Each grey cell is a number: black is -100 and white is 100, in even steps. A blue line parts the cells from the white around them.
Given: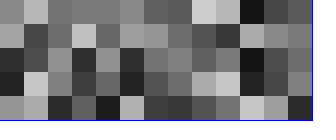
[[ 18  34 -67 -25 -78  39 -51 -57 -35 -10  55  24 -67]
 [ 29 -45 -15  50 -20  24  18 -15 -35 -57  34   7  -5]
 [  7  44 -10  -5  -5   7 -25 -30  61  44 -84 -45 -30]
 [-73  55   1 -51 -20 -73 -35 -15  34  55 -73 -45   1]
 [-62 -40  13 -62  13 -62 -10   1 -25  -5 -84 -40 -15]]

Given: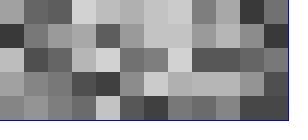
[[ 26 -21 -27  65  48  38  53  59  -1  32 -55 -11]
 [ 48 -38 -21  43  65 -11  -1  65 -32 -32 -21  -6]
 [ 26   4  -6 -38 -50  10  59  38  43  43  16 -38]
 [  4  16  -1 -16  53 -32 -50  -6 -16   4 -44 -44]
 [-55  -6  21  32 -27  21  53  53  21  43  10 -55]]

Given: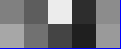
[[ 31 -11 -47 -76  21]
 [  0 -27  85 -65  10]]

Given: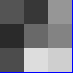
[[-67 -18   3]
 [-34 -57  18]
 [-40  73  62]]

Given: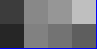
[[-70   1 -10 -26]
 [-53   7  18  50]]

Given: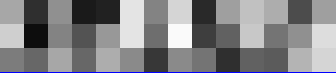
[[ 62 -90   3 -35  19  79 -14  96 -51 -24  57  -9  13  73]
 [ 31 -63  13 -80 -74  79   3  67 -68  25  51  36 -40  25]
 [ -3 -19  31 -19  36   8 -57   8  -9 -63 -24 -29  41  67]]

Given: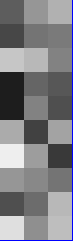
[[ 87  23 -55]
 [-77   2 -38]
 [-77 -21 -32]
 [ 18   7  -9]
 [-44  -9  -4]
 [ 55  44   2]
 [ 34 -49  28]
 [-27  18  39]
 [-38 -15  44]
 [ 75  12  49]]

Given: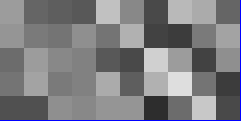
[[ 22 -21 -26 -31  51   7 -43  45  34 -21]
 [ 17  -4  -9  12  -9  39 -48 -53  -4  28]
 [ -9  28  -4   1  34 -26  39  74  -9 -53]
 [-15  22   7   1 -31 -43  63  22 -48  12]
 [-37 -37  12   7  17  17 -65 -15  57 -43]]

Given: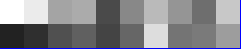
[[-73 -63 -37 -25 -47 -20  73  -9  -4  23]
 [100  84  29  34 -42   7  46  17 -14  57]]
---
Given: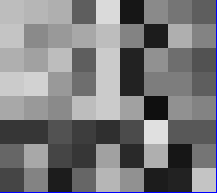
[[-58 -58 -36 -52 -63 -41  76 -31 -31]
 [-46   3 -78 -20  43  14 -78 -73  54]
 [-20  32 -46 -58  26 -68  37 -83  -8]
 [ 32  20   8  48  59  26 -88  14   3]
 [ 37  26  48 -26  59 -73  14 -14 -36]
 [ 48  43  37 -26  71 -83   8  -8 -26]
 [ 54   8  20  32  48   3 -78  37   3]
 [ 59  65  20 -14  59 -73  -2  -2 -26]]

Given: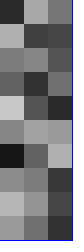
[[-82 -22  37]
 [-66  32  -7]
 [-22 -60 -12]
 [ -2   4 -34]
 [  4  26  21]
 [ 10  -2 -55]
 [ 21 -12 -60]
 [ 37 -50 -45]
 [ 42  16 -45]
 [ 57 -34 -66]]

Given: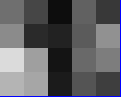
[[-13 -45 -90 -24 -56]
 [  9 -67 -73 -29  14]
 [ 41  30 -79 -34 -51]
 [ 72  25 -84 -18  -2]]

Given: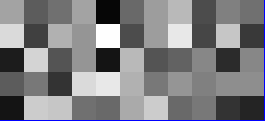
[[-84  60  55 -12 -18  33  60 -18  -6 -60 -72]
 [-78  66 -34  17 -84  45 -34 -23   6 -66   6]
 [-28  -6 -60  71  82  39  -6  17   0  11  11]
 [ 28 -28 -12  28 -95 -18  23  45 -40   0 -12]
 [ 71 -50  39  17  99 -40  23  82 -45  55 -55]]

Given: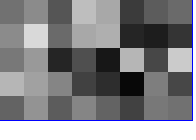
[[-22  15 -28   4 -22 -49  -6 -11]
 [-11   9 -33  49  32 -54 -28 -17]
 [ -6  20 -71 -38 -82  43 -44  59]
 [  9  70 -17  32  37 -71 -77 -59]
 [ 43  26   4 -49 -65 -94  -1 -44]]

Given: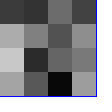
[[-54 -60 -15 -48]
 [ 29 -31 -94  23]
 [ 35   0 -36  11]
 [ 57 -66 -21  -5]]

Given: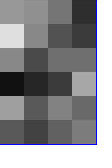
[[-87 -70 -54  31]
 [-30 -48 -24  -3]
 [  7 -42 -13 -13]
 [ 19  13  -8 -64]
 [ 25 -30   2 -18]
 [ 75   7 -36 -54]]
